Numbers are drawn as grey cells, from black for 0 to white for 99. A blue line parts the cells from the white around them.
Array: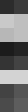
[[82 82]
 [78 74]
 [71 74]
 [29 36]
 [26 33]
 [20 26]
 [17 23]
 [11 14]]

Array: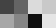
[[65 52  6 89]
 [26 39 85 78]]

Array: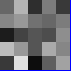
[[73 59 33 66 52]
 [52 59 44 40 48]
 [40 70 18 48 22]
 [22 87  5 37 63]
 [11 26 33 30 55]]

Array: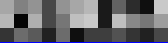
[[71  2 68 28 46 74 78 10 74 53 46 61]
 [65 50 57 28 57 65 71 10 38 17  6 78]
 [20 42 35 13 42  6 24 24 32 20 13 28]]

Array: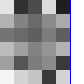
[[95 82 76 22 82]
 [88 19 29 85 12]
 [73 62 51 58 69]
 [69 51 41 54 66]
 [62 33 48 54 22]
 [45 41 37 48 37]]

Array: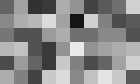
[[71 75 32 22 57 91 57 63 67 71]
 [67 50 26 78 85 53 75 88 78 35]
 [53 67 71 85 63  8 81 50 29 35]
 [46 32 32 60 67 43 43 53 53 32]
 [39 63 19 22 67 57 26 35 43 81]
 [29 60 39 22 78 50 29 39 63 81]]

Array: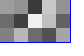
[[61 57 22 78 57]
 [50 71 42 32 64]
 [42 25 93 74 38]]
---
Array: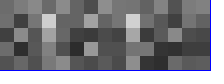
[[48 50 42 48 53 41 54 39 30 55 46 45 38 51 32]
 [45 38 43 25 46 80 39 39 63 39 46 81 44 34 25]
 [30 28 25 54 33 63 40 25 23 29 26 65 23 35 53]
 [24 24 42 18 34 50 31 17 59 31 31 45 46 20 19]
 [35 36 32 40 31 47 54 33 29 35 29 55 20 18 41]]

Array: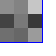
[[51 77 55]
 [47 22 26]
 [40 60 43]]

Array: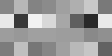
[[78 47 52 71 51 54 62 68]
 [16 91 90 22 94 84 65 37]
 [53 56 61 59 62 62 61 61]
 [77 38 48 74 46 52 62 72]]

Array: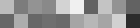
[[57 38 73 48 57 53 82 93 38 76]
 [81 17 40 67 40 43 41 64 71 64]]

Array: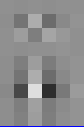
[[56 56 56 55 56 55]
 [53 57 55 45 67 42]
 [59 56 56 61 49 64]
 [57 56 56 55 56 56]
 [55 57 55 49 61 48]
 [53 57 55 45 67 42]
 [47 60 53 28 86 18]
 [54 57 55 49 62 48]
 [55 57 55 50 61 49]]

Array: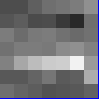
[[48 56 30 30 37 43 45]
 [16 43 33 36 29 30 22]
 [41 44 48 42 47 48 44]
 [56 50 44 48 48 47 54]
 [94 60 50 65 73 79 80]
 [37 67 34 34 39 46 35]
 [34 38 43 39 36 32 33]]

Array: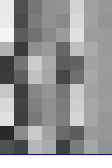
[[62 59 90 31 46 56 57 82]
 [63 58 91 29 48 56 53 84]
 [61 60 95 36 44 53 60 87]
 [66 60 69 23 56 60 40 74]
 [63 61 22 45 79 66 36 38]
 [65 60 23 37 75 65 27 43]
 [63 60 77 24 52 58 46 79]
 [65 61 84 26 50 56 48 80]
 [64 59 87 25 47 56 49 83]
 [60 59 16 54 78 63 41 36]
 [65 57 31 26 71 66 25 48]]

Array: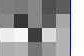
[[31 36 49 47 52]
 [35 65 53 21 52]
 [85 69 92 96 23]
 [59 69 67 69 46]]

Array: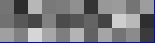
[[45 61 45 17 71 47 48 56 20 59 60]
 [72 18 44 34 27 50 29 33 39 26 80]
 [54 23 62 50 83 65 49 70 38 64 45]]
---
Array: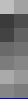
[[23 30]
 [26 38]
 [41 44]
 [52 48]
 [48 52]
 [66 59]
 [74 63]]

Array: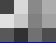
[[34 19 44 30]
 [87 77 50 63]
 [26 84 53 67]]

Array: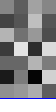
[[26 33 74 33]
 [52 36 63 52]
 [40 40 70 48]
 [70 44 59 30]
 [10 48  2 81]
 [56 59 67 36]
 [23 88 17 85]]

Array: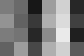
[[57 38 22 68 85 25]
 [48 41  9 61 81 15]
 [48 45 15 54 91 12]
 [38 61 28 68 81 35]]

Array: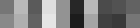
[[53 68 38 89 57 11 64 25 22 46]
 [46 72 35 86 57 15 72 29 32 38]]

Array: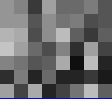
[[62 26 66 14 26 45 73 37]
 [51 45 33 37 66  6 73 14]
 [18 48 14 41 14 14 22 10]
 [58 51 22 62 41 41 48 33]
 [58 58 33 55 45 48 30 33]
 [76 62 41 30 51 18 62 26]
 [70 66 30 55 73 37 22 37]]
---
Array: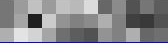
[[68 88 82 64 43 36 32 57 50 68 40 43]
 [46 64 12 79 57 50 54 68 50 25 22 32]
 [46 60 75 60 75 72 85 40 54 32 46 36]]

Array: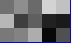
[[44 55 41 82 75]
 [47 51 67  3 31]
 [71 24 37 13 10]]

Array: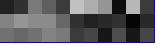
[[51 58 54 54 40 19 13 16 19  2 16]
 [44 40 44 51 47 23 27  9 30  9 27]
 [13 19 47 37 23 75 67 58  5 71 23]]

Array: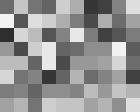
[[18 83 73 33 51 90 48 25 33 48]
 [42 76 45 39 80 67 21 25 51 86]
 [73 73 39 90 29 59 59 63 83 42]
 [63 70 45 80 76 76 63 70 55 86]
 [48 51 39 55 55 51 73 59 76 70]
 [83 45 51 21 39 70 42 51 63 25]
 [94 33 86 80 67 48 29 67 42 63]
 [59 29 80 90 39 42 55 55 94 36]]

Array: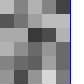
[[66 66 22 29 69]
 [69 55 41 58 41]
 [73 51 69 51 26]
 [33 45 62 73 73]
 [51 41 37 62 41]
 [58 29 58 83 48]]

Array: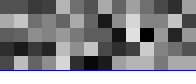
[[66 76 43 51 39 66 39 10 55 83 51 51 76 25]
 [28 73 39 55 83 18  3 10 62 70 70 47 66 66]
 [36 39 55 51 59 47 36 36  7 87  0 59 14 59]
 [32 32 22 25 70 43 32 66 39 62 43 28 18 62]
 [18 10 22 14 73 55 76 28 18 25 79 51 43 32]]
